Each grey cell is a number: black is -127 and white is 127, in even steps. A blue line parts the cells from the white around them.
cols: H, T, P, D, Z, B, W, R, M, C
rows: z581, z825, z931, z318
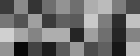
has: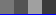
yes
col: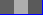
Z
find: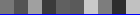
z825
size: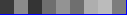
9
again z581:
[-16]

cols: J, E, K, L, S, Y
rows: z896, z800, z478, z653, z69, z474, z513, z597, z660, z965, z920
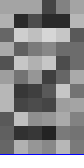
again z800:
[-85]
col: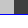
L
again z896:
[36]
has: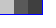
no
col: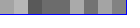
Y
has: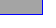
yes

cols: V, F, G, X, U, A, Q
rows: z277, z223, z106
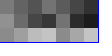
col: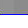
V
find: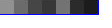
z223
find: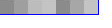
z106
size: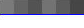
6
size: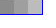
3

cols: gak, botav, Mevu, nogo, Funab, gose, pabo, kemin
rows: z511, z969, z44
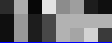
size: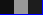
3
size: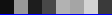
8
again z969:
[50]

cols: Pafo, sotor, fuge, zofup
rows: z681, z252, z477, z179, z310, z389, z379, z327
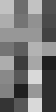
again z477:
[23]
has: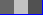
no
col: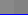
Pafo

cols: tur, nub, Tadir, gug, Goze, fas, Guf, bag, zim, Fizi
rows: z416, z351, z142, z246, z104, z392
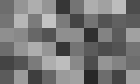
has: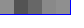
no
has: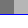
yes
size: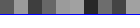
10

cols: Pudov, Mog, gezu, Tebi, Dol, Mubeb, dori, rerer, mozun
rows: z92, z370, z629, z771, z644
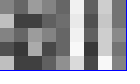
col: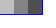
Pudov
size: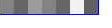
7

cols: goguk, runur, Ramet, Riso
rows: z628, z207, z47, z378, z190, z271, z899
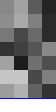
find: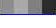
z207
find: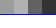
z899

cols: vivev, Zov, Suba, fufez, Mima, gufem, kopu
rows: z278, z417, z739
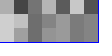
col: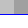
Zov
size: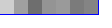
7
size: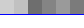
6
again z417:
[4]

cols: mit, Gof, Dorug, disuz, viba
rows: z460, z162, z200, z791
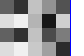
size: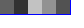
5
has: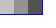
yes
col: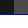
disuz

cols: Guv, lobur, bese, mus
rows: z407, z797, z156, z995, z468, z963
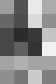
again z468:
[36]
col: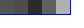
lobur
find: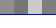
z963
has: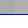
no
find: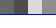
z797

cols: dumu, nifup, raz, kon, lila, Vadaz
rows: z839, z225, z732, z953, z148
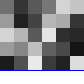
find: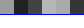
z225
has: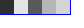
no
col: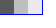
raz
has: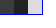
yes
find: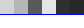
z732

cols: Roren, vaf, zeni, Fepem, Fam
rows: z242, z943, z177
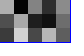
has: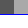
no
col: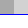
vaf
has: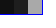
no
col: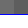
Fam

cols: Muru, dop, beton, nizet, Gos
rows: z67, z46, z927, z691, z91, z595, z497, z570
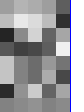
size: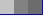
3
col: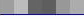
nizet
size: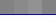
4
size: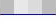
4
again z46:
[60]

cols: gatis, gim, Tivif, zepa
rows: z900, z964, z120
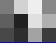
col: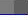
gatis
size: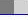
2
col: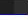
gim
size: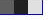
3

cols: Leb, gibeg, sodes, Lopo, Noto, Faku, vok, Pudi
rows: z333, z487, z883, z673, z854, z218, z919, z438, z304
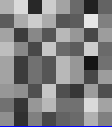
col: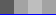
Leb
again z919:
[-48]
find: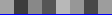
z883
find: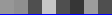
z919
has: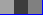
no
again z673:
[-21]
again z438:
[-14]

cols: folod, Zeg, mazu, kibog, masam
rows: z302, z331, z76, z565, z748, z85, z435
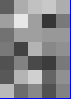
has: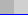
yes
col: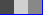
mazu
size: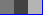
3
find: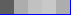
z302
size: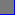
1
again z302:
[45]

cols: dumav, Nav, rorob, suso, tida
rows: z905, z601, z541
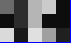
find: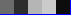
z905
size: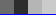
4
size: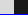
2
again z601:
[-114]
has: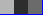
no
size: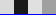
4

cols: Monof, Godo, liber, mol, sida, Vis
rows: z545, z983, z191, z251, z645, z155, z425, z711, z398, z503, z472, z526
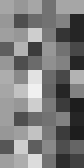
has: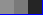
no
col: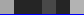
Vis
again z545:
[38]
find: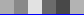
z155
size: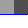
2

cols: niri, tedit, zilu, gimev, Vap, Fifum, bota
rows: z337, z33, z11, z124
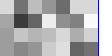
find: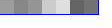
z124
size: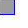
1
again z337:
[88]

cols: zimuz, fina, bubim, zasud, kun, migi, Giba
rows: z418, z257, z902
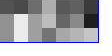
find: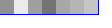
z902
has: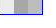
no
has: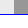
no

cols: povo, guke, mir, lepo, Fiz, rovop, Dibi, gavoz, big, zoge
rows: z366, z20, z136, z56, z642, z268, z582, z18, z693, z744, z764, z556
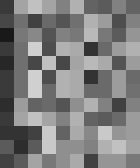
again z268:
[-21]
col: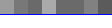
gavoz
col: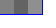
Fiz
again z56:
[49]
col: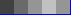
big

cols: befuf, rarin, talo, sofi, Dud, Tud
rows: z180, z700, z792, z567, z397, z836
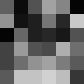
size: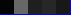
5
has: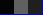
no
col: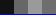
rarin
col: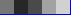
sofi
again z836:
[67]
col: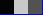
Tud
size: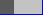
3

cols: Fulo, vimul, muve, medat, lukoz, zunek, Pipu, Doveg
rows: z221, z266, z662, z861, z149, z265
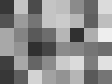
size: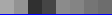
8
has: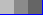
yes
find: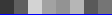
z265
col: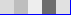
Doveg

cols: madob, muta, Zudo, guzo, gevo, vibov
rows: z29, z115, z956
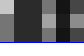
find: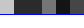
z29
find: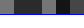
z956

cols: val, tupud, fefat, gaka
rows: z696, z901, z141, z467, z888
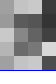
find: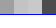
z888
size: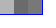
3
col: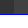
gaka
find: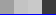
z696
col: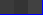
gaka
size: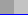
2

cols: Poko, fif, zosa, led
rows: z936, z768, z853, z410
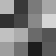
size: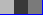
3
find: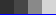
z768

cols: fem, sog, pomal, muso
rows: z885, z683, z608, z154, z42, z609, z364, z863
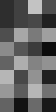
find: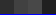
z683
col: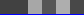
sog
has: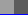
no
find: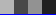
z609
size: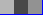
3

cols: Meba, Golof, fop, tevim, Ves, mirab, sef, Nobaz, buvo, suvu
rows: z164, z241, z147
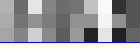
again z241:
[17]
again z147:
[-93]

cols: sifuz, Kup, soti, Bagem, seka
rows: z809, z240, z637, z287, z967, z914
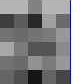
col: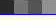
soti
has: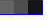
yes
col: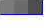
Kup
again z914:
[-27]
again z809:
[52]
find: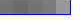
z637

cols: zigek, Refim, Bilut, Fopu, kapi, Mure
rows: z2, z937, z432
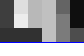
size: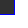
1
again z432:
[-78]

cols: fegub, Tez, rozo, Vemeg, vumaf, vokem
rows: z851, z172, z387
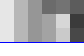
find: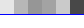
z387
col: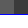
vokem
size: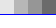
4
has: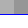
no
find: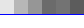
z851
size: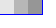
3

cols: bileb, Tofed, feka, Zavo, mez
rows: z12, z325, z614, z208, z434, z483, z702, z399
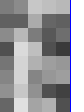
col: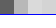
Tofed
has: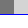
yes

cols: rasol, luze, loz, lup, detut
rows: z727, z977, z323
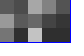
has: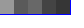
yes
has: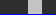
no
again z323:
[-80]

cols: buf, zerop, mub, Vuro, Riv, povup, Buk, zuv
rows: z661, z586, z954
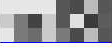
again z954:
[-5]
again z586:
[74]
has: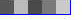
no
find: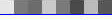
z954

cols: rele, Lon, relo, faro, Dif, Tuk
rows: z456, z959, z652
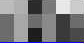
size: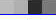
4
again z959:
[-19]

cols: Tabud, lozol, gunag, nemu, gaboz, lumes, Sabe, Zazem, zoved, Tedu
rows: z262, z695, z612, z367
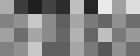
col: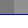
zoved
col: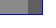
nemu
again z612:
[-25]
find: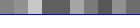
z367
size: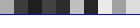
10

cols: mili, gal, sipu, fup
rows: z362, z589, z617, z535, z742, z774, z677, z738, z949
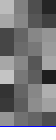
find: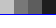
z774
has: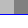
yes
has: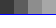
no

